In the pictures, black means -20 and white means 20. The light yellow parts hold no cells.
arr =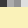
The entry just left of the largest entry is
3
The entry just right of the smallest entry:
7

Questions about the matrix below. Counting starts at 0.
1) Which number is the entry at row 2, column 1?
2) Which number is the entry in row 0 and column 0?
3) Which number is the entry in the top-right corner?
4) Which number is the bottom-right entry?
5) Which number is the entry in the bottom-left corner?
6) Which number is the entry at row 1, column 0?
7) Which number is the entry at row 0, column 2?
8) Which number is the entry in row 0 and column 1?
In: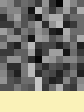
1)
-1
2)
3
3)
-5
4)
3
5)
-7
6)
-3
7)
-7
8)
1

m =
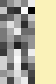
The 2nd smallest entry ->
-15
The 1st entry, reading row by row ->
-5
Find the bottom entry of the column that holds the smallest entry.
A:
-11
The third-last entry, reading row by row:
11
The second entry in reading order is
3
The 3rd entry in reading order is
9
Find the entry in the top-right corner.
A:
17
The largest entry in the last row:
17
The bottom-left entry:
11
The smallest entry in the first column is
-11
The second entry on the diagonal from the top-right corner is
19
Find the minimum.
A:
-19

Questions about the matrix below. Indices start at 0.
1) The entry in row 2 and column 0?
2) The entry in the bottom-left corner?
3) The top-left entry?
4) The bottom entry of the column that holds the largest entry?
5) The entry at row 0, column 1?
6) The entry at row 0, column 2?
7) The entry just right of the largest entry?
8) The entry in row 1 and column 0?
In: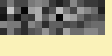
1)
-17
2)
-13
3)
-9
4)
-1
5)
-1
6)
-9
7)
-5
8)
-15

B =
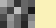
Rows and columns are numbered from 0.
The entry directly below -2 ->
-8
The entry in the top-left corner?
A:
8
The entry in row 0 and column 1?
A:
2
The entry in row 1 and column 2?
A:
10
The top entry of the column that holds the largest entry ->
-12
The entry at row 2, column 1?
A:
4

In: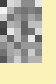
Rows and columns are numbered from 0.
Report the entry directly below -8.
-10
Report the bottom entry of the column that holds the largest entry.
-6
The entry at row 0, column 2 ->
12
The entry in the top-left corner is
-10
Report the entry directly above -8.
12
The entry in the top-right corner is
16
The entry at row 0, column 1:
14
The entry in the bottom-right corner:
8
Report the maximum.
18

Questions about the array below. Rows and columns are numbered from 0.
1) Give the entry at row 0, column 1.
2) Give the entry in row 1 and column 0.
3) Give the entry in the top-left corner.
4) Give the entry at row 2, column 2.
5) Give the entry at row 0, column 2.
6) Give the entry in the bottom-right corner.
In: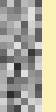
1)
11
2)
5
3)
-1
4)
3
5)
-3
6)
15
